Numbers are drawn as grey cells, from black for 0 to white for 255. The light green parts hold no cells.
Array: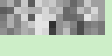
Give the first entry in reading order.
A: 144
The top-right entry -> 160
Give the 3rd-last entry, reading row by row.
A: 131
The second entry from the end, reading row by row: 144
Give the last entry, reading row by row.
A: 119
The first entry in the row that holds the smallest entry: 131
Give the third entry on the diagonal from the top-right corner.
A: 228
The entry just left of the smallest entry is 228
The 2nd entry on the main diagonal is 104
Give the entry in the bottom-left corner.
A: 144
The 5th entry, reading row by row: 92
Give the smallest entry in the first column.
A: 92
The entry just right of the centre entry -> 144
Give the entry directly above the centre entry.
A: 174
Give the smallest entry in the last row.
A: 63
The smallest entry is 48
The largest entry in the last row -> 228

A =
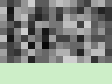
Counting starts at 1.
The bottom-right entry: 103
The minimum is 8
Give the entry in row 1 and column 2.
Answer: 65
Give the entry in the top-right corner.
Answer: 103
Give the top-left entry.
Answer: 119
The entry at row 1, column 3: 91
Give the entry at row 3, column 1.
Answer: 161
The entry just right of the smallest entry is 79
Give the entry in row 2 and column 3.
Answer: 161
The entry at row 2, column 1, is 190
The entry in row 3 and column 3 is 161
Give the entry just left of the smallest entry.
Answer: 149
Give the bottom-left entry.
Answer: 135

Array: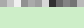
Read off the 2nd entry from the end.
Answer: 116
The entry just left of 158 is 170
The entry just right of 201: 240
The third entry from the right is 131

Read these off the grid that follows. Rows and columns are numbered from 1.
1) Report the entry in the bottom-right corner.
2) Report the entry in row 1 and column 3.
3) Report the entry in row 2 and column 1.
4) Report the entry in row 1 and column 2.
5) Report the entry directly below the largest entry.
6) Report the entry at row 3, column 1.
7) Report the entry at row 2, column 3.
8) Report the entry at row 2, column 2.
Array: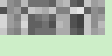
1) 170
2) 129
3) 81
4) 142
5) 66
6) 214
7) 157
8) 142

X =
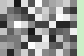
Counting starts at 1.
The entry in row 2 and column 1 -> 195
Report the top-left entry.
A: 195
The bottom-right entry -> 67
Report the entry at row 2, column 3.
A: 83
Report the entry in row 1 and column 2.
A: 208
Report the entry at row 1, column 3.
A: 24
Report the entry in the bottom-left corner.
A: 150
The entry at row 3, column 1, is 83
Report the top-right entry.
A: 137
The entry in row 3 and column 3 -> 122

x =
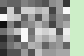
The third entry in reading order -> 99
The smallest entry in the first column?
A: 15
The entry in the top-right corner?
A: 55
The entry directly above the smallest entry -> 249
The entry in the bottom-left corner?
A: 42
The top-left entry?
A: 113
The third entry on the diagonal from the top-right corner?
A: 99
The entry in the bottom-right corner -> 167
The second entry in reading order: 99
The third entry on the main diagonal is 195
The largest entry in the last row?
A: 195
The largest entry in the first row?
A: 154
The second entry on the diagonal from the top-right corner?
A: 154

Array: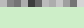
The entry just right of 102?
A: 187
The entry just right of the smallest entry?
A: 102

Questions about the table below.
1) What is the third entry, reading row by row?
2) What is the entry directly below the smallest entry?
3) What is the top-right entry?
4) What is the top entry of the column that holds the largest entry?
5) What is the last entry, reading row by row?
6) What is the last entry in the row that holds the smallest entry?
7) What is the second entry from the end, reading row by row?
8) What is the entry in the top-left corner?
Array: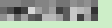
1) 132
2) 104
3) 117
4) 117
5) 78
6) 50
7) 159
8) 132

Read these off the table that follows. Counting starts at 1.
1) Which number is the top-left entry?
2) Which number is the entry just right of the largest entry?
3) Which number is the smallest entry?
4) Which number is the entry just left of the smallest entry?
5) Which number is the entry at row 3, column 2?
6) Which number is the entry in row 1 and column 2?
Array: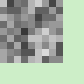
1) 194
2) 166
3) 56
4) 137
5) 153
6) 69

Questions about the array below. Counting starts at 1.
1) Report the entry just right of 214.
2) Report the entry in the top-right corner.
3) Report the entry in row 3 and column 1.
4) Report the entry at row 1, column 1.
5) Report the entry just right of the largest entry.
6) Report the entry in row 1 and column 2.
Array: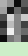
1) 133
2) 91
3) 79
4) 175
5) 133
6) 146

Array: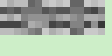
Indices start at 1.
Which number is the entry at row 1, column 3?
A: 188
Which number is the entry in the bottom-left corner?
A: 188
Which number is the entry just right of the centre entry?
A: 161
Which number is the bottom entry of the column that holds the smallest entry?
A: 188
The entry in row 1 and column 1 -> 201
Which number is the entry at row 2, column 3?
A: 85
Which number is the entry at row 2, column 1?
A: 85
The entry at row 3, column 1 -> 188
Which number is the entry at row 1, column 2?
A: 173
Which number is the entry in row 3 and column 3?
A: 188
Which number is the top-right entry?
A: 201
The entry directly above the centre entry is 101

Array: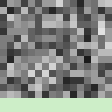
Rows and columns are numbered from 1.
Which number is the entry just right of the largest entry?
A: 156
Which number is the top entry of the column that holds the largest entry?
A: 186
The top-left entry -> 53
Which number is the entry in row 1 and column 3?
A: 141
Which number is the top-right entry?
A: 198
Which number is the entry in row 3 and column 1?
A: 67
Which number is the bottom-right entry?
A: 125
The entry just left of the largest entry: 98
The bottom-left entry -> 156
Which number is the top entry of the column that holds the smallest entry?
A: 125
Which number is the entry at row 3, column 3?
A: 156
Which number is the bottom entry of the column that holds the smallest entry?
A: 53
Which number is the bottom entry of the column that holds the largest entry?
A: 172
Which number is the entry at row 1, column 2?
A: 156
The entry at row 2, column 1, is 172
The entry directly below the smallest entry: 98
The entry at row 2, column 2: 39
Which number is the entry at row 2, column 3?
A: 82
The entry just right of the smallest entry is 186
